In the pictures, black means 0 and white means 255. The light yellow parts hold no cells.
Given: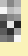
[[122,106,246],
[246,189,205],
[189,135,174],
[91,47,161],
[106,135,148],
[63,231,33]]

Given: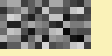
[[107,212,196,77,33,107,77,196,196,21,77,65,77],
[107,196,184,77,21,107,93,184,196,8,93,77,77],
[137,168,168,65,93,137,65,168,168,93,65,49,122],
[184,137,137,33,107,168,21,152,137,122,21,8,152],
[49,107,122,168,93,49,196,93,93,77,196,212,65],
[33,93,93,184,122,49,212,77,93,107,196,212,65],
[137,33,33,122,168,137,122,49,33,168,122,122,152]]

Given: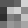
[[58,195,211,141],
[114,153,141,165],
[46,128,114,195],
[87,87,101,211]]

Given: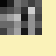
[[133,161,190,22,146,64],
[64,118,161,22,146,49],
[105,105,146,79,146,93],
[6,37,118,93,64,93],
[64,79,105,49,206,79]]

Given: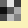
[[14,86,171],
[70,185,131],
[102,227,58]]

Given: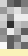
[[210,136,236,236],
[152,195,223,167],
[195,47,195,179],
[136,236,179,93],
[249,93,167,106],
[152,93,120,210],
[210,106,79,120]]

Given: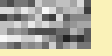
[[248,233,233,205,205,233,166,134,90,33,76,48,90],
[192,192,218,180,233,192,218,180,180,134,150,166,166],
[218,218,180,233,205,166,248,218,150,180,192,180,61],
[192,134,150,134,90,76,76,76,106,106,180,150,90],
[106,76,118,118,90,205,166,166,192,192,166,218,90],
[150,118,90,150,134,150,106,205,106,150,180,118,118],
[61,106,76,118,150,205,90,61,218,90,134,134,134]]

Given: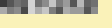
[[170,125,139,73,211,170,197,125,86,170,154,154,86,139],
[59,86,113,100,211,113,139,197,125,154,86,184,100,113]]
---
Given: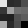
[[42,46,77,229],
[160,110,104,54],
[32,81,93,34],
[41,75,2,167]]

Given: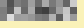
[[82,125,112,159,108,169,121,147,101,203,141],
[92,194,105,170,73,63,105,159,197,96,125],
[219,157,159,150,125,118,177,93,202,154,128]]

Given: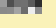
[[79,111,112,92,46,155],
[139,163,108,237,138,137]]

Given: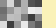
[[214,102,175,83,71,142],
[153,191,175,238,231,110],
[191,187,125,61,140,122],
[62,154,233,123,90,220]]

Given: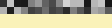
[[197,27,25,128,154,98,74,137,212,186,187,25,183,198,23,50],
[30,181,130,64,77,109,66,77,43,126,87,48,168,153,91,177]]

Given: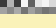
[[179,60,244,96,230,244,217,58],
[137,169,115,159,135,115,127,162]]

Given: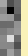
[[79,107,166],
[3,103,134],
[152,86,156],
[108,146,107],
[138,150,124],
[221,105,139],
[135,80,136],
[159,119,106]]

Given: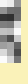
[[235,150,244],
[111,108,146],
[49,111,53],
[123,217,127],
[188,251,193],
[78,200,120],
[167,100,158],
[171,75,217],
[214,117,251]]
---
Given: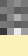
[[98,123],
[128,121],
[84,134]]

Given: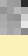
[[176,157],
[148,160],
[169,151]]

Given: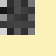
[[196,48],
[22,40],
[151,70]]

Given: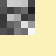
[[90,206],
[81,62],
[55,194]]

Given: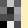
[[90,197],
[119,38],
[75,69]]

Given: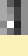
[[167,92],
[169,140],
[169,156]]
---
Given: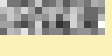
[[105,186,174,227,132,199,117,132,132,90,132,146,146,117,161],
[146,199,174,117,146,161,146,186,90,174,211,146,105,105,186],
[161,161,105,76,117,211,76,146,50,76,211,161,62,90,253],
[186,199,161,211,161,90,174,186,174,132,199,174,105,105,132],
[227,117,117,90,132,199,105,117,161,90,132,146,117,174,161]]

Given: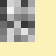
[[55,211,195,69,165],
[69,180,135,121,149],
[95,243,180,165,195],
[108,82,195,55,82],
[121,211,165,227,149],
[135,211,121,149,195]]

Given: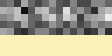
[[88,103,88,165,103,73,88,149,119,73,133,73,103,149,119,133],
[103,119,61,165,103,73,103,149,88,73,133,73,73,133,133,103],
[133,149,192,178,103,103,178,207,119,207,178,61,149,165,178,237],
[165,149,61,46,88,133,133,88,61,119,73,119,46,61,149,46],
[178,165,192,17,88,178,192,119,88,223,119,149,103,46,165,192]]

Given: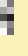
[[79,33],
[165,192],
[208,138],
[224,123],
[251,110]]

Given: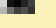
[[181,109,65,81,51],
[211,20,7,36,65]]

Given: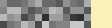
[[74,117,131,185,158,74,200,117,131,131,200,200,89],
[131,185,185,131,89,105,131,185,171,89,145,145,89],
[145,105,105,117,145,171,105,105,89,145,117,105,171],
[185,145,158,74,105,171,46,158,158,117,58,46,158]]

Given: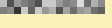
[[126,139,52,202,97,202,152,176,81,164,110,152,164,110,97],
[189,81,152,126,110,81,202,202,152,126,139,218,110,176,139]]

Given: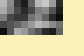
[[14,84,169,154,113,84,43,28,99],
[72,84,99,126,154,184,169,138,113],
[126,72,56,56,113,138,99,43,14],
[169,126,72,43,72,126,138,84,28],
[184,138,56,28,99,184,200,154,43]]

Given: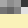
[[115,101,129,225],
[167,141,154,56]]
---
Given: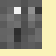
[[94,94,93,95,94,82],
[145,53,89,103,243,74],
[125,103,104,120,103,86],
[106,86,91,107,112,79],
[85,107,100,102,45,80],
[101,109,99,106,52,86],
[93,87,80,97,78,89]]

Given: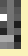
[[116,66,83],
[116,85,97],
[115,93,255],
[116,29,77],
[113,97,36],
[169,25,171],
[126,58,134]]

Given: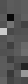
[[89,93,82,92],
[89,93,81,91],
[84,96,92,8],
[82,66,82,116],
[80,82,202,73],
[86,86,83,93],
[89,105,86,64],
[92,110,81,83],
[80,79,91,63],
[70,35,92,89],
[87,152,90,57],
[78,72,99,67]]

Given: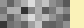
[[122,88,147,100,144,176,220,166,194,143],
[166,133,115,174,176,51,133,175,92,122],
[118,93,148,97,141,177,219,168,189,148],
[112,143,55,113,127,102,159,197,100,97]]

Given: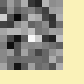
[[141,148,103,157,117,174,54,35,179],
[157,162,76,144,96,117,129,93,64],
[48,176,208,78,9,96,183,169,72],
[53,111,67,60,139,168,99,114,139],
[160,155,165,182,182,164,192,118,127],
[32,191,142,72,20,91,249,206,53],
[111,95,123,15,82,142,134,140,125],
[143,165,136,155,83,162,114,70,102],
[172,126,136,109,104,109,109,110,102],
[83,172,165,109,19,87,159,106,117]]

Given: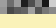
[[23,206,158,109,156,30,79,136],
[118,136,149,73,91,99,160,83]]
